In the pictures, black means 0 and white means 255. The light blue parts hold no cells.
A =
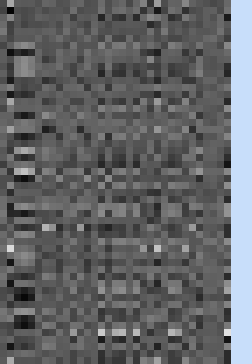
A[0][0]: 76
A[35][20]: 150
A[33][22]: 80
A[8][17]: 93
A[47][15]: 109
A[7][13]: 92
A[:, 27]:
[97, 76, 97, 84, 96, 91, 85, 86, 69, 90, 101, 56, 106, 102, 72, 95, 123, 87, 47, 96, 100, 113, 112, 91, 120, 86, 94, 75, 105, 123, 80, 83, 154, 86, 86, 86, 69, 95, 91, 114, 90, 75, 85, 92, 112, 80, 117, 70, 111, 116, 81, 96]
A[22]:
[92, 119, 59, 40, 54, 96, 115, 102, 104, 88, 66, 105, 106, 88, 55, 103, 64, 57, 96, 62, 103, 75, 115, 88, 61, 71, 114, 112, 63, 96, 96, 89, 46]
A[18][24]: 96
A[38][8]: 62
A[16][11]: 124
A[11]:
[78, 27, 76, 71, 76, 84, 49, 63, 81, 87, 95, 62, 81, 86, 88, 79, 92, 89, 92, 88, 61, 74, 41, 83, 94, 90, 57, 56, 84, 100, 99, 82, 89]
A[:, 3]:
[89, 74, 74, 68, 92, 89, 138, 28, 138, 140, 140, 71, 68, 45, 97, 97, 25, 120, 117, 28, 66, 169, 40, 117, 192, 14, 77, 94, 83, 138, 25, 117, 45, 135, 92, 112, 138, 123, 92, 45, 112, 31, 8, 74, 146, 28, 14, 97, 71, 51, 109, 83]
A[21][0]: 87
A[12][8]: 64
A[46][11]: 111
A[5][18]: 106
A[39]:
[114, 66, 59, 45, 57, 82, 123, 113, 83, 110, 70, 119, 85, 101, 53, 84, 65, 59, 96, 60, 81, 119, 75, 107, 64, 71, 81, 114, 66, 98, 96, 98, 43]
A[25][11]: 88
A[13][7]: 88
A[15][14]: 128
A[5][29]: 103
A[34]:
[99, 122, 91, 92, 88, 90, 86, 86, 91, 95, 117, 88, 82, 94, 128, 91, 125, 128, 114, 123, 104, 98, 115, 98, 122, 111, 108, 86, 87, 112, 115, 95, 138]
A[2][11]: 91
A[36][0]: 81
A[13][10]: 94
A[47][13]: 86
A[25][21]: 82
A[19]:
[97, 81, 46, 28, 42, 69, 94, 93, 56, 99, 113, 95, 53, 95, 126, 49, 119, 124, 93, 121, 86, 90, 87, 95, 118, 115, 89, 96, 55, 86, 85, 100, 132]
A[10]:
[96, 60, 127, 140, 131, 94, 101, 97, 87, 95, 64, 101, 91, 92, 37, 94, 53, 49, 86, 53, 74, 107, 68, 95, 55, 66, 74, 101, 125, 88, 87, 93, 37]
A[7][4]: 44
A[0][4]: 90
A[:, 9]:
[84, 79, 99, 99, 110, 89, 74, 93, 96, 84, 95, 87, 102, 89, 96, 80, 98, 99, 103, 99, 104, 92, 88, 69, 106, 84, 82, 90, 105, 102, 109, 99, 82, 105, 95, 109, 87, 82, 101, 110, 103, 82, 82, 86, 108, 104, 80, 84, 95, 92, 89, 89]
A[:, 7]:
[98, 84, 87, 88, 99, 94, 85, 84, 75, 97, 97, 63, 98, 88, 74, 92, 116, 87, 50, 93, 97, 107, 102, 94, 119, 88, 90, 79, 104, 113, 82, 83, 146, 87, 86, 91, 73, 91, 86, 113, 92, 76, 84, 90, 111, 84, 114, 72, 108, 116, 88, 97]

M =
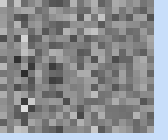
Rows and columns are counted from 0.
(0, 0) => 204
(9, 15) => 114
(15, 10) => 131
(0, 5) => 156
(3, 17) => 159
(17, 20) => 134
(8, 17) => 101
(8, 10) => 128
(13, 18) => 126
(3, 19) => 141
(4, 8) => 93
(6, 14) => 102
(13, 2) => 171
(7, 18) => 146
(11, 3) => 139
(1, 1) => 134
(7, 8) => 169
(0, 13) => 176
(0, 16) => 170
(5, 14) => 128
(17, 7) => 165
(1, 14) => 143
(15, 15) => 117
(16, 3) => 84
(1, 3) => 166
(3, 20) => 119
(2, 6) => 116
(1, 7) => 165
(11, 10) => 144
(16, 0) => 166
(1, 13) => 165
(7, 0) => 144
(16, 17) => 115
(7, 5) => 98
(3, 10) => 145
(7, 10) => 135
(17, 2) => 148
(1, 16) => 162
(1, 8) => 148
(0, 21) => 130

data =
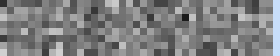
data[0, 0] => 48
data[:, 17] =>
[107, 115, 114, 105, 141, 130, 191, 155]
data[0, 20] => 151
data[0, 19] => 82
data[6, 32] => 102
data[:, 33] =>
[77, 154, 79, 103, 107, 181, 146, 70]
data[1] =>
[153, 97, 162, 164, 134, 156, 125, 120, 163, 108, 89, 139, 118, 55, 108, 122, 172, 115, 137, 156, 92, 113, 123, 132, 99, 186, 127, 138, 98, 168, 99, 155, 158, 154, 170, 91, 70, 125, 115]
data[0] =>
[48, 129, 112, 93, 92, 79, 130, 107, 123, 168, 82, 133, 128, 96, 104, 186, 202, 107, 177, 82, 151, 110, 68, 68, 95, 104, 158, 116, 107, 149, 143, 127, 162, 77, 114, 89, 63, 142, 141]
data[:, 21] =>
[110, 113, 57, 92, 160, 131, 129, 141]
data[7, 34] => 155
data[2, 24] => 150
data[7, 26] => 109
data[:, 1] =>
[129, 97, 151, 104, 123, 94, 124, 127]
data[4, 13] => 116
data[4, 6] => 155
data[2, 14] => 137
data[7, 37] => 148
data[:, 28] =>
[107, 98, 96, 111, 104, 117, 113, 82]
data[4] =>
[159, 123, 125, 188, 96, 136, 155, 193, 189, 127, 134, 104, 74, 116, 146, 120, 169, 141, 124, 175, 102, 160, 125, 96, 106, 159, 127, 147, 104, 91, 104, 99, 108, 107, 149, 138, 143, 117, 175]
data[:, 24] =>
[95, 99, 150, 126, 106, 83, 85, 72]
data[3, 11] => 172
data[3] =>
[128, 104, 118, 104, 131, 123, 82, 113, 102, 130, 103, 172, 117, 96, 80, 143, 107, 105, 134, 78, 159, 92, 97, 127, 126, 97, 98, 145, 111, 127, 151, 149, 145, 103, 125, 126, 86, 177, 125]
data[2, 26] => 27
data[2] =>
[193, 151, 146, 154, 112, 133, 108, 145, 177, 122, 166, 152, 68, 98, 137, 89, 111, 114, 120, 157, 132, 57, 151, 124, 150, 113, 27, 194, 96, 137, 156, 103, 135, 79, 196, 175, 146, 174, 170]
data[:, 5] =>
[79, 156, 133, 123, 136, 142, 123, 149]

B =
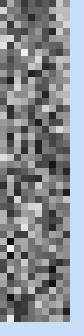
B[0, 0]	76
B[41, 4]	200
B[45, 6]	115
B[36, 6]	95
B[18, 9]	184
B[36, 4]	139
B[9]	[103, 89, 112, 104, 199, 173, 46, 63, 177, 127]
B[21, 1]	104
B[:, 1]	[171, 118, 151, 57, 85, 216, 66, 106, 77, 89, 98, 33, 112, 183, 191, 45, 49, 139, 120, 41, 68, 104, 195, 128, 62, 185, 166, 163, 59, 83, 55, 111, 129, 170, 13, 243, 22, 138, 186, 49, 84, 151, 18, 85, 126, 232]
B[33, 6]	98
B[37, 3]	206
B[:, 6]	[89, 93, 111, 107, 77, 81, 110, 152, 79, 46, 143, 86, 86, 38, 93, 211, 131, 133, 62, 91, 116, 121, 72, 74, 160, 174, 133, 151, 112, 98, 91, 87, 88, 98, 143, 131, 95, 178, 87, 165, 59, 82, 163, 141, 164, 115]
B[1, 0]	212
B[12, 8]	124
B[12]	[136, 112, 216, 143, 160, 83, 86, 185, 124, 201]
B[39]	[172, 49, 137, 190, 71, 154, 165, 69, 82, 137]
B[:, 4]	[96, 99, 43, 97, 115, 126, 118, 111, 147, 199, 34, 186, 160, 188, 125, 73, 61, 88, 140, 182, 134, 162, 141, 183, 120, 57, 93, 118, 124, 211, 151, 157, 132, 192, 114, 117, 139, 106, 112, 71, 171, 200, 68, 112, 112, 108]
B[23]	[150, 128, 145, 115, 183, 68, 74, 23, 92, 86]
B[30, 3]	157
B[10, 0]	158
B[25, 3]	62
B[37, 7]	77
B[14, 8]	137
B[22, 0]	222
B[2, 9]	186
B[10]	[158, 98, 168, 110, 34, 54, 143, 104, 144, 192]
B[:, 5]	[68, 102, 93, 116, 148, 131, 81, 182, 215, 173, 54, 113, 83, 127, 66, 125, 142, 30, 118, 94, 37, 35, 120, 68, 164, 45, 202, 150, 76, 216, 203, 95, 173, 158, 168, 104, 103, 142, 83, 154, 158, 65, 148, 205, 138, 126]
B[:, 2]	[109, 127, 107, 177, 83, 84, 184, 124, 114, 112, 168, 196, 216, 139, 185, 149, 110, 188, 127, 197, 178, 163, 77, 145, 75, 103, 55, 41, 213, 132, 96, 186, 120, 62, 160, 114, 159, 120, 125, 137, 105, 198, 115, 50, 57, 55]
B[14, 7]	146
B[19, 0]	147
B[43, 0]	127
